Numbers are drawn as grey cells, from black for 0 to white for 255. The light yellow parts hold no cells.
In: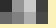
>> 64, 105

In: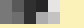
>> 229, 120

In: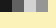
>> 150, 25

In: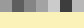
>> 184, 154

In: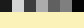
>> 5, 26

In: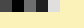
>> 223, 71

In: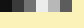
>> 92, 17

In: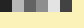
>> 66, 35

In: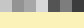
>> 60, 198
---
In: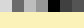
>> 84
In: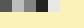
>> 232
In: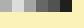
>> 31
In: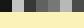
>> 75
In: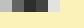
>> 226
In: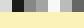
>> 102
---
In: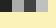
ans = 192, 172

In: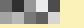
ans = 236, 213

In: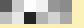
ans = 253, 241

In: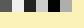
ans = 239, 205

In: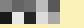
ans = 231, 220

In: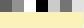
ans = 255, 225

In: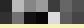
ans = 220, 186

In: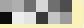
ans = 237, 227
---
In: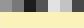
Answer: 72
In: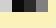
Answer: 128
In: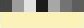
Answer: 93
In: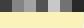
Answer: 41
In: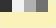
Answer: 113
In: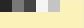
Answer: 196
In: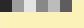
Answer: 93
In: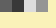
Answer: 148
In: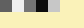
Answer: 199
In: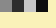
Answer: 14
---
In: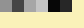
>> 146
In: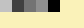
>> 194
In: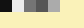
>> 17
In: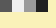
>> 88
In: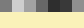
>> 123
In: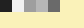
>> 33
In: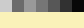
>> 204
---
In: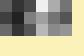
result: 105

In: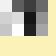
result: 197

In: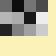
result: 35

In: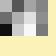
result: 15

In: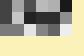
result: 122

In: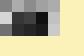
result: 112

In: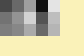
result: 125
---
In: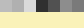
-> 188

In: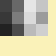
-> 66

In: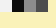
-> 242

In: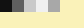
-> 17

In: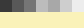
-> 57

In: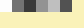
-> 253

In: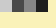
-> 203

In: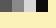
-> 87

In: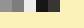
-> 147
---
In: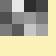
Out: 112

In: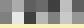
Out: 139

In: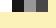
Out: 255

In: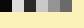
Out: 8

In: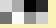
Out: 218

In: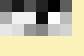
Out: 70

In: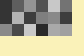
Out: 52

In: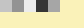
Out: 196
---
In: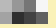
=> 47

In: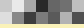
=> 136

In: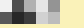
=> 39

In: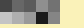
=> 175

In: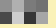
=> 205

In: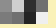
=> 112

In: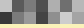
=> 123

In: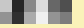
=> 48
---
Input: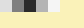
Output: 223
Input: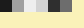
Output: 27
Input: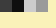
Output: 60
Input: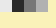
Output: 233
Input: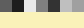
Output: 94
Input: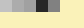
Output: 194
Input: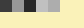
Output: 60
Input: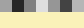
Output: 162
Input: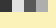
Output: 53
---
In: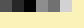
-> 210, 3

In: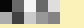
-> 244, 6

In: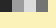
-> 219, 39

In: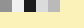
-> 240, 28

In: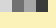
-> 215, 59

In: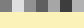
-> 223, 61

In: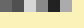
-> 213, 34

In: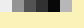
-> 238, 8
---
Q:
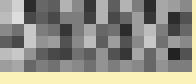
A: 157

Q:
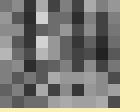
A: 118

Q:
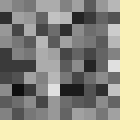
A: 130

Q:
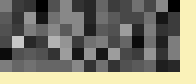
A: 125

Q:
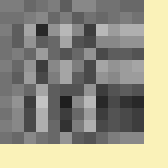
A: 114

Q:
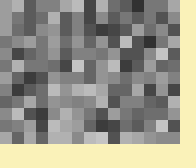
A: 167

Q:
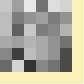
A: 105

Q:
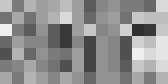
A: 168

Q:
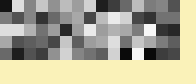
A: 105
